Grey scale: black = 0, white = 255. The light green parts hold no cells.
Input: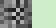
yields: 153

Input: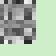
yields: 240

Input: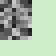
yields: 102

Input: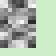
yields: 72

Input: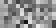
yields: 138

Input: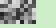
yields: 78
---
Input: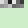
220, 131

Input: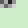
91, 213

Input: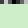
62, 191

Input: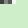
62, 244

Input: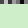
71, 127

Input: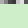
172, 84
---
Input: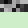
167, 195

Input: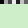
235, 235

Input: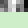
216, 254

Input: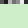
112, 236

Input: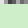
93, 227

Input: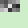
226, 226
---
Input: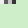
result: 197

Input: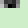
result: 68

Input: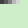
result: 129

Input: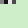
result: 232

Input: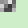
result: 225

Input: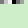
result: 241
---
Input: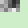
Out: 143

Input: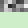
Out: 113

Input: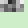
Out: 127

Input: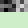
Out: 126

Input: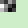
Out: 247

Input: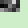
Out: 5

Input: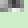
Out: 171

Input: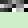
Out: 213
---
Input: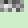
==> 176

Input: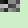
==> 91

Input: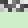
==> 206

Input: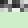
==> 178

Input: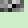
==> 163

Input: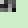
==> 15
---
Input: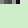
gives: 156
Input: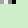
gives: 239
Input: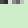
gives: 141
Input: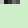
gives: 54
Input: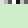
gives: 24
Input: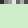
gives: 104
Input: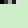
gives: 169
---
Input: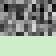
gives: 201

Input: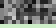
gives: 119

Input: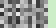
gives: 208

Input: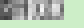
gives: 166

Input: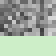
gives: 171
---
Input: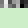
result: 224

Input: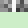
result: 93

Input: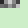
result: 97

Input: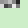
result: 68

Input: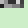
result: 156

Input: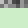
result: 178

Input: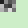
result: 72

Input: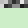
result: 46

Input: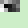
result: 8

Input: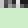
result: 71
